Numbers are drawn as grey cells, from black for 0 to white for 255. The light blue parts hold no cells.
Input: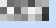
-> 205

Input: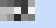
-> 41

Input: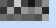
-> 96

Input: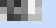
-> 115

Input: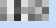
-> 104

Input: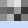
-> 182
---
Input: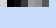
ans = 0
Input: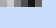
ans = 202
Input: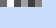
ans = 247
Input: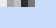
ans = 164
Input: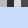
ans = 48
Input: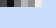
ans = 16
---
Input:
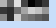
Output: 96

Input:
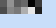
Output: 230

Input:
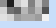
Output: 156

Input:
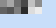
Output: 220

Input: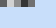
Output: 53

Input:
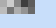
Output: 147
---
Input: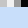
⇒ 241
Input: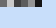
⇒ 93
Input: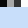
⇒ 169
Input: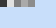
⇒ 127
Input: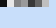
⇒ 56
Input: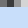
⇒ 59
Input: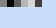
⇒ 182
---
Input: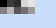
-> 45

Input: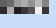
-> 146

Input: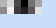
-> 1

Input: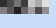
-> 199

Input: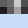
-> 108

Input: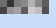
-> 177

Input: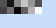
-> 196

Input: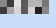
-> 181
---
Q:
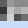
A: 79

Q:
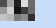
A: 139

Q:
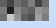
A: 160

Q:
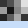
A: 169

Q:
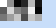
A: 198

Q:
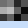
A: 10
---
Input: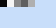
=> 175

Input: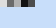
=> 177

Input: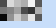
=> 230

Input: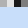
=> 177

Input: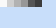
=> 207

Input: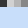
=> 180
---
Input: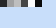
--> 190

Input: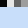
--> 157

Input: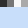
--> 170

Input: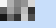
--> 215

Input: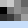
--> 186

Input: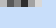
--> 187

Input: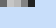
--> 185

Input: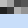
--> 176
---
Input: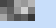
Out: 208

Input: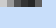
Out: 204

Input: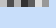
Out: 221

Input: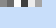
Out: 252

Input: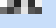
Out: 254

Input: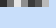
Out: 229

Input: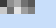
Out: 227
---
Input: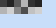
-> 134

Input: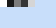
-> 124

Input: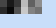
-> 81

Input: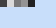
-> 120

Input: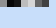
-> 21

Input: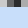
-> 44

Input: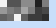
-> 243

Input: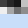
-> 110

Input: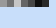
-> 198
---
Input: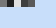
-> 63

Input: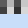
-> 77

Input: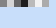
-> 242

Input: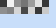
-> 227

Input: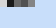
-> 81

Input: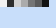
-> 90
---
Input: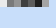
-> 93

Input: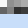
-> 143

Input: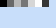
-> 214

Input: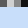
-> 208

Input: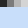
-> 123

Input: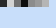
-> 140

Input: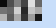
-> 67

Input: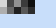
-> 145

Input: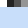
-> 36
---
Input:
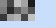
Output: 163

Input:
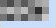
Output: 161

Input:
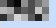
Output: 116

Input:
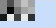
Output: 193

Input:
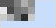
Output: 174

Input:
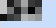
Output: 57

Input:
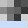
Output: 68
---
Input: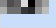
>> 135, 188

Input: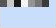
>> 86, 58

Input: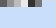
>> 93, 120

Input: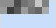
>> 142, 170

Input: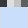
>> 56, 95

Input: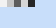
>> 242, 38
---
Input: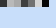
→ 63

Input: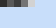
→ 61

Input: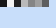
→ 185

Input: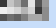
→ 180

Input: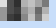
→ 150

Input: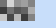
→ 86
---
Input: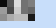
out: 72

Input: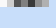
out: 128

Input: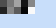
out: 34

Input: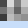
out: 100

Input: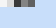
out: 132

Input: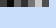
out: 64

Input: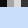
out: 166

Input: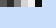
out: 88

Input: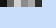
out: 103
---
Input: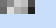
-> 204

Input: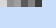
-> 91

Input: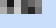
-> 76

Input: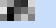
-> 58

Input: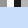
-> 249

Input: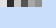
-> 84

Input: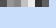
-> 235

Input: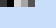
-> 213

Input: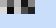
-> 189

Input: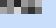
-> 153
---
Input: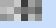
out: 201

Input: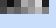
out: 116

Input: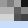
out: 180

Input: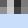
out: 203

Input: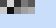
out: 15

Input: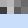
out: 196

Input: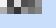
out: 105

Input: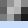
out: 190

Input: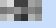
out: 132

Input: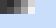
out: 74
